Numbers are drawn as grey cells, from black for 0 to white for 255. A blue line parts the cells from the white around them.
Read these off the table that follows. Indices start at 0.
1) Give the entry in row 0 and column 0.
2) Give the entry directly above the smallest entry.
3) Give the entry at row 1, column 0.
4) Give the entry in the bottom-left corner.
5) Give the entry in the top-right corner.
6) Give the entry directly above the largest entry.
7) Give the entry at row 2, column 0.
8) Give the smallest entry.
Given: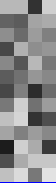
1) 184
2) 164
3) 99
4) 192
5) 207
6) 199
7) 142
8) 28

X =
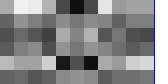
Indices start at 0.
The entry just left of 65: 85
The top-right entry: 162
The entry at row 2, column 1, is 105
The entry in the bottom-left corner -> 99
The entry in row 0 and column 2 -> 235
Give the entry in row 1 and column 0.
99
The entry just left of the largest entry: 170
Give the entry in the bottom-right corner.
118
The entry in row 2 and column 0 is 79
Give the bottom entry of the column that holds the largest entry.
105
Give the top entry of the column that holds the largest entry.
241
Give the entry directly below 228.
132
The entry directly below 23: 139
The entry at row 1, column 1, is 147
